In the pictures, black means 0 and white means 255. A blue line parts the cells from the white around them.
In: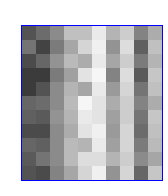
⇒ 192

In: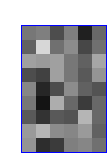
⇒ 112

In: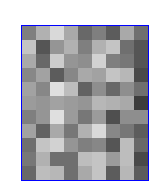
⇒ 85

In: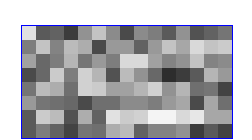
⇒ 203

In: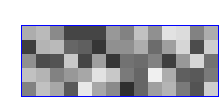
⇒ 206

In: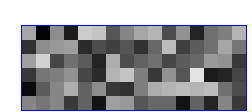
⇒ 118

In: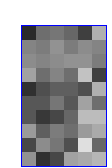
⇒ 132
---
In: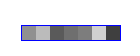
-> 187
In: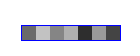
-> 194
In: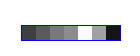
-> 91
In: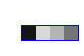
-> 217
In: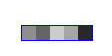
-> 100
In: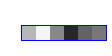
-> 245
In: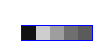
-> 206
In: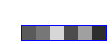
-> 119
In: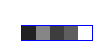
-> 134
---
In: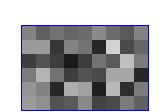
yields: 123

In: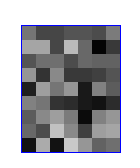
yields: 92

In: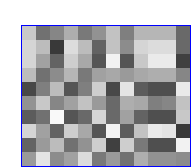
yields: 213

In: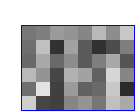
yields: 185

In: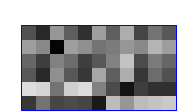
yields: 88

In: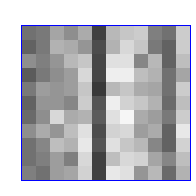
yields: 113
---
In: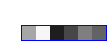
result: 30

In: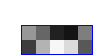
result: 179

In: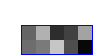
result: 122

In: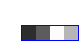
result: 45

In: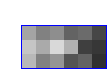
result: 149

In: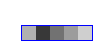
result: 56
